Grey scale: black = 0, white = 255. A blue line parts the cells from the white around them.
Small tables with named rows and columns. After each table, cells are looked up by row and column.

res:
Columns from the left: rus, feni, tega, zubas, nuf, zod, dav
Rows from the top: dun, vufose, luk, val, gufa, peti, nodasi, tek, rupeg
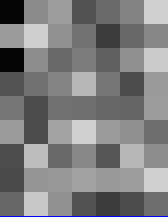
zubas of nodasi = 136
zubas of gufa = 111
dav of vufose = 135
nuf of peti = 155
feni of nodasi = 189
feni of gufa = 76
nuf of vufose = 60
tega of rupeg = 145
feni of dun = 139

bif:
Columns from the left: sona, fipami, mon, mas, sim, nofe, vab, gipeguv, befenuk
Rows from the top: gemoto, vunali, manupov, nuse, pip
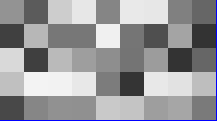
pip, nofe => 196
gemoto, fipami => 91
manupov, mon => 186
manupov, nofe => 116
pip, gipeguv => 166
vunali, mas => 119
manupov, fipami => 63
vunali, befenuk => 51
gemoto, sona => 147
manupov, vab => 156
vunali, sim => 240
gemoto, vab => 231
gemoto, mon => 205
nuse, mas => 232
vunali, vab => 79

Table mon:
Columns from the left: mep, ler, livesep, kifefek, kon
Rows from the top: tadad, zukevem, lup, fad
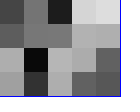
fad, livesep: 174
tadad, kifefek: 213
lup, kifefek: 172
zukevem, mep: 93
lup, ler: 9
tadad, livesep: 28
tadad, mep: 69
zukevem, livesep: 120
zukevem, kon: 175
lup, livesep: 182
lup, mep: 174
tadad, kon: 221
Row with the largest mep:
lup

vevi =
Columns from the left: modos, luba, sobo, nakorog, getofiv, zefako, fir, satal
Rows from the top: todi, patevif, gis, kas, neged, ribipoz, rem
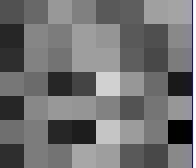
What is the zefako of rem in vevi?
89
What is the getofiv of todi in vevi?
89
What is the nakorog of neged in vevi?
148
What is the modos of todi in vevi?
82
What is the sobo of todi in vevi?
153
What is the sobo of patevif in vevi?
124
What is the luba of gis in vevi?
129
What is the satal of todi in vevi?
163
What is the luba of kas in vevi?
108
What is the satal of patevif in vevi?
138
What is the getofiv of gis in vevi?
158
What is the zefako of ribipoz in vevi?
156
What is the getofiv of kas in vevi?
208
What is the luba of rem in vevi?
125
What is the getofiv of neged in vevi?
129
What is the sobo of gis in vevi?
115
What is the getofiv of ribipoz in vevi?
198

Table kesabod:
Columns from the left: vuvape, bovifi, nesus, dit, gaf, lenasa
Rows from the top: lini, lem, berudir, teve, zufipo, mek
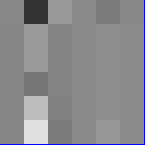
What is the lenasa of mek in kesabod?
139
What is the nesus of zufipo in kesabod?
130
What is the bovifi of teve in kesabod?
119
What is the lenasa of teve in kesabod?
139
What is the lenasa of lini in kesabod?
136
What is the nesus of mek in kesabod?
123
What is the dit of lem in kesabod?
137
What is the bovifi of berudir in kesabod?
154
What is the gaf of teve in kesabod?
142
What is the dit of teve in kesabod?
137
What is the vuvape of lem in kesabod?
134
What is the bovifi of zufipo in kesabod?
188

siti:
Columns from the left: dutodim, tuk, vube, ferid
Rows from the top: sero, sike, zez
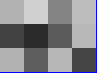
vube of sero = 132
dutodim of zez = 178
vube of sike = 91
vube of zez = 183
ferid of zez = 69
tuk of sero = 208
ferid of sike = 184
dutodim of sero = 177
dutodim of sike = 66

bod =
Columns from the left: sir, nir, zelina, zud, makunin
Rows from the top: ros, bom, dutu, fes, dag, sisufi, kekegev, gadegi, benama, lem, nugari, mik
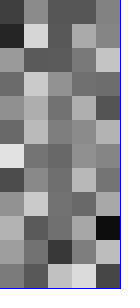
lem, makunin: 13
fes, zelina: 146
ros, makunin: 129
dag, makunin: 85
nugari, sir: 158
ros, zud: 86
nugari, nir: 114
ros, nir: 138
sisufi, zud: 139
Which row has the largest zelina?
mik

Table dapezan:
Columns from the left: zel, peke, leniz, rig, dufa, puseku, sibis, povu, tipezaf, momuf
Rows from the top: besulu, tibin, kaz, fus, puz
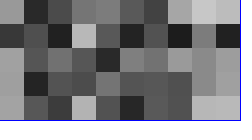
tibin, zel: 56
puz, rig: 179
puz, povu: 81
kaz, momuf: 157
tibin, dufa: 88
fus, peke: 36
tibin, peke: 79
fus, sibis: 87
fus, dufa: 116
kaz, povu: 154
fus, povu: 80
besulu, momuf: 188
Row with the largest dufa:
besulu

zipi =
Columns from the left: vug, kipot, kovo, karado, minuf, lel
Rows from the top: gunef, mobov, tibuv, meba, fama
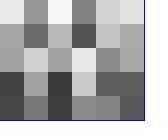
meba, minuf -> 95
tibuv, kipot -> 207
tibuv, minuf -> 139
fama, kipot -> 119
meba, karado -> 203
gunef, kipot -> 150
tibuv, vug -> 161
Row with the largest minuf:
gunef

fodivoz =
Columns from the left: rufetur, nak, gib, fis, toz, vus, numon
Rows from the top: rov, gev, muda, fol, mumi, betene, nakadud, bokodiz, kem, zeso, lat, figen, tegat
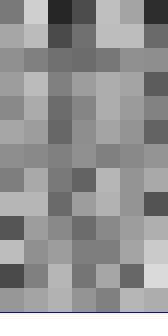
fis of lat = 125
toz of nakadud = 127
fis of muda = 108
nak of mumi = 171
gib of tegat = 178
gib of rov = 37
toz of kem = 177
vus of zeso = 159

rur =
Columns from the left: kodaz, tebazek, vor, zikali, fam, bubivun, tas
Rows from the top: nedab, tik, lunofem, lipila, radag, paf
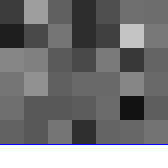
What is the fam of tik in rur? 64
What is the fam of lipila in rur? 104
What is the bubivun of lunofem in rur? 55
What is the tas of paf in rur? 116
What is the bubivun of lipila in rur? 134
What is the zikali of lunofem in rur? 72
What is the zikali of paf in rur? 47

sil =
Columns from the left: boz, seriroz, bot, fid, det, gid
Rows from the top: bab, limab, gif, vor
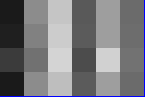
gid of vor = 107
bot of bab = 197
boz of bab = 26
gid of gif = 114
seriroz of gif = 113
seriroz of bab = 140
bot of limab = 204
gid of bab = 107
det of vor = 158
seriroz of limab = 129
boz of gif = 59
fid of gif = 76
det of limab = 158
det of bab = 158
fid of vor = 91

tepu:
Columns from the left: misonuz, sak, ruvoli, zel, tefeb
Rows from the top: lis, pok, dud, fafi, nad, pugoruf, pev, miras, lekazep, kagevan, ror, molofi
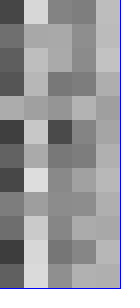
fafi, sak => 183
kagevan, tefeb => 168
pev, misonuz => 98
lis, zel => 126
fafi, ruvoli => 120
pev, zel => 125
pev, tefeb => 176
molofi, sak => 218
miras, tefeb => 184
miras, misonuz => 71
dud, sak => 190

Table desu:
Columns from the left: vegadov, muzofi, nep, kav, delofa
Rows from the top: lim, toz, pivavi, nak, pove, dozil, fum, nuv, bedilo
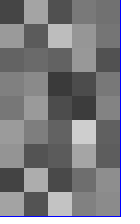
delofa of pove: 131
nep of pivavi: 98
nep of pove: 76
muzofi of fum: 83
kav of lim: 121
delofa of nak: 120
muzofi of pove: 154
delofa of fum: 93
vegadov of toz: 154
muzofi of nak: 138
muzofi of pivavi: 106
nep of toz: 189
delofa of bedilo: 139
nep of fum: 91
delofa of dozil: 96
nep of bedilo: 195
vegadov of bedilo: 163
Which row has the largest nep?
bedilo

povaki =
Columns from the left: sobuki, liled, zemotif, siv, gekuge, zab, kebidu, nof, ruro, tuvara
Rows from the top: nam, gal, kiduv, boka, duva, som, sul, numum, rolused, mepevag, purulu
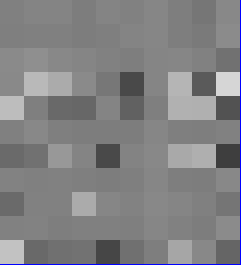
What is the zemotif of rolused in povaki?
129
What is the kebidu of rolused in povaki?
136
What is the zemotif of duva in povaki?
105
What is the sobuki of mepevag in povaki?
129
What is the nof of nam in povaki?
126
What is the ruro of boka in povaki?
90
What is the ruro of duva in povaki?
176

